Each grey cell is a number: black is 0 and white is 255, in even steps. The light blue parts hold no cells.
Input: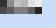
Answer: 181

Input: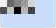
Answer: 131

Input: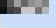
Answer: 143

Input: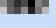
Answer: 1

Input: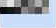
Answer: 122

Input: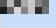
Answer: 199

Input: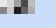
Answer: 159

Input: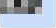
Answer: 159

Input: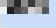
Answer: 58

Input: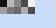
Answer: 134
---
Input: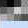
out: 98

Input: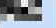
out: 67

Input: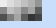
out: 137

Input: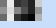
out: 147

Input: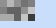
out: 128

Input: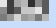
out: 139

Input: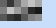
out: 128

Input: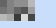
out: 116

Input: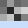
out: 117

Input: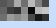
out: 99
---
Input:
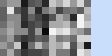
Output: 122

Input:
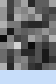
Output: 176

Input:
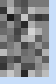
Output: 120

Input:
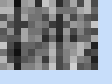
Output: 153

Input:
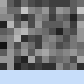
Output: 166

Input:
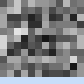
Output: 86
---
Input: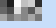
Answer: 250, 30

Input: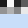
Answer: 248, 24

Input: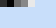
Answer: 233, 3

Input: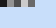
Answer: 203, 24

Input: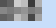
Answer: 205, 58

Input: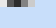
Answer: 232, 45

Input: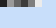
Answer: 235, 32

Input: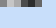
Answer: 198, 44
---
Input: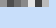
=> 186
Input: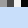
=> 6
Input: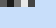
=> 68
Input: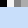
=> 172
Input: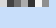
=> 143
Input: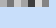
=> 132
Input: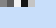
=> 196
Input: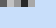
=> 168
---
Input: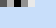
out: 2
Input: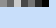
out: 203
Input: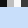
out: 248
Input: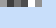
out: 115
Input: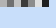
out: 195
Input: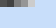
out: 126
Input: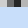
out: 38
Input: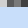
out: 122
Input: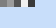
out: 84
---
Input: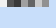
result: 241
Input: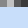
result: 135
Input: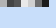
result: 179
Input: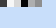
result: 60
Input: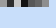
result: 156
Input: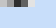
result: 196
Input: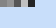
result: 132
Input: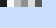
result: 30
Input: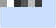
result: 156
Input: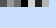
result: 83
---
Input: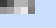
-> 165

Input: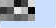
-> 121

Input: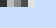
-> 186

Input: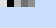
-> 6

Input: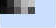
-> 34

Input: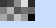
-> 115

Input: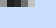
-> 32

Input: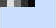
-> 221

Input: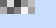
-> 93
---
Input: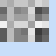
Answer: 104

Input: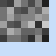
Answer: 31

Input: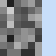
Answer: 158

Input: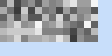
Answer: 115

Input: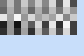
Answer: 63
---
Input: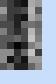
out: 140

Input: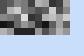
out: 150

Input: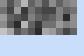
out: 99

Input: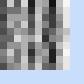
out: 231

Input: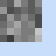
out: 180

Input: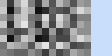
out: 128

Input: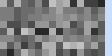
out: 92
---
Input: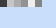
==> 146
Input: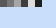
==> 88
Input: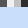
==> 191
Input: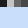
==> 101
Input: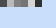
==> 116
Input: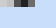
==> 108
